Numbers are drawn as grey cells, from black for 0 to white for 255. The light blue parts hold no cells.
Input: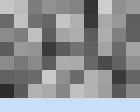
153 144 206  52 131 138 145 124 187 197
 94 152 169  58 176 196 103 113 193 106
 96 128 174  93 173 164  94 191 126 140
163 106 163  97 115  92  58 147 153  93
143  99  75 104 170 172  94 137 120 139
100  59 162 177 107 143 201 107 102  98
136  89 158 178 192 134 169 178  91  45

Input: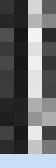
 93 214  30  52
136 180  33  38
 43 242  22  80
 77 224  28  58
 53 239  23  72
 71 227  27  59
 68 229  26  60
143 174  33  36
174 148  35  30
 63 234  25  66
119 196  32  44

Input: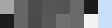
 27 106  84  86  77 103 166
242 106 113  88  75 102  28

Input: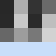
106  51 174  40
190  42 201  41
210 120 157 103

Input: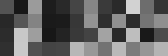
 52 109 210  42  58 134  69  41  29 155  23  83
143 116  44 144  46 147  55  27  26 131  86  40
 76  25 190  41 163  67  57  35  23 158 200  44
180 150 123 185 115 152 183  70  68  81 201  48

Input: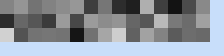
137  75  19  63 175  31  45 118  62 151 140 130 115 149 132
161 108 121 185  86 102 148 140 155  72 155  59  86 103  44
105 109  91 131 162  97 206 166 114  21 115 118 115  83 209

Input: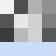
145 177  79 242
126 208 231  85
 87 210 185  59

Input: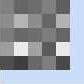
 94 127 108 102 129
178 102 141 180 141
101 125 110 105 123
232  91 162 235 158
 73 126 104  62  78
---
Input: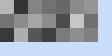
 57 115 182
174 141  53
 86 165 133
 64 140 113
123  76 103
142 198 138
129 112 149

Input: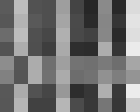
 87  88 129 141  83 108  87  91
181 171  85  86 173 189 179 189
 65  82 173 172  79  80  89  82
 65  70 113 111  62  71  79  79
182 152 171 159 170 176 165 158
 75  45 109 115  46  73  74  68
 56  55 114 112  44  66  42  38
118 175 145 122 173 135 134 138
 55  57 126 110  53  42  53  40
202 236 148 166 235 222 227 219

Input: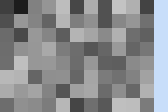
109 171 184 110 109 107  79  63
144 153 180 191 145  73 151  28
139 164 101 151 151 152 132 129
124 131 143 152 169 133 100 149
183  85 144 137 124  93 181 189
 69 160 102 108 109 180 126  71
111 167 165 151  86 165 144 173
 88 107 123  96 102 138  81  81
191 142 113  94 154 177 135 195
189 103 130 138 101 110 150 176
123 177 162 147 119  96 112  67

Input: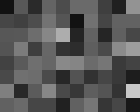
 97 127  73  66  84  87  70  18
106  40 112  90 124  88  64  88
 70  91 109 111  62 109  77  42
 70 135  75 102 103 135 115 100
 33  73  39 137  51 173  85  76
 97  55  83 133  45  36  18 106
118  94  50 107  94  98 113 106
 54  84  70 118  74  37  69  63
 71  51  57  58 139  96  98  32
 24 200  29  67 157  71  98 147

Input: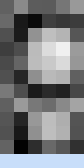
 99  81  85  96 121  80  74  62  80 105  97
  2  24  37 154  78  38 101  77  27  25 138
 45 144 152 120  26 143 188 187 146  10  92
105 190 189 108  42 185 201 220 191  63  91
 86 177 174 137  33 179 218 240 180  55 118
 48  82  84 164  71  96 151 155  86  60 153

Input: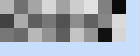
119  66 181
106 171 112
184  95 165
145 119 214
 94  83 162
195 141 205
148  97 225
 17 135 128
213 218  10
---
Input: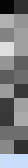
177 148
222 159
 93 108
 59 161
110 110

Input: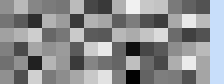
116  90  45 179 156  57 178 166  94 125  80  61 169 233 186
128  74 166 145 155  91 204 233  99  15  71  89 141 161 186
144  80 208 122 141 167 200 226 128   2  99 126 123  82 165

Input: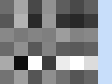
 87 179  41 152  49  40  58
106 144  88 131  93  89  97
115 157  85 143 112  85 101

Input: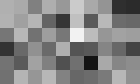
178 160 181 100  53 192  89 185 108 104
 51 105 145 106 175  84  89 133 103  67
113 180 150 183 130 103 108 122 183 145

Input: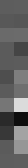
 88  86
 91  69
 78 126
118 219
 56 163
 93  94

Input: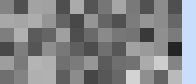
168 165 173 149 100  72 149 101  80 124 149 140 103
 72 126  85 142 120  95  77 112  87 162 154 142  36
111 131 176 177  94 140  70  87 104 211 143 100 186

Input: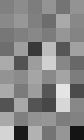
137 151 128 109 169 136
110 158  57 188  86 161
147 139 165 137 164 125
 83 168  84  71 215 136
212  25 178 116 150  20
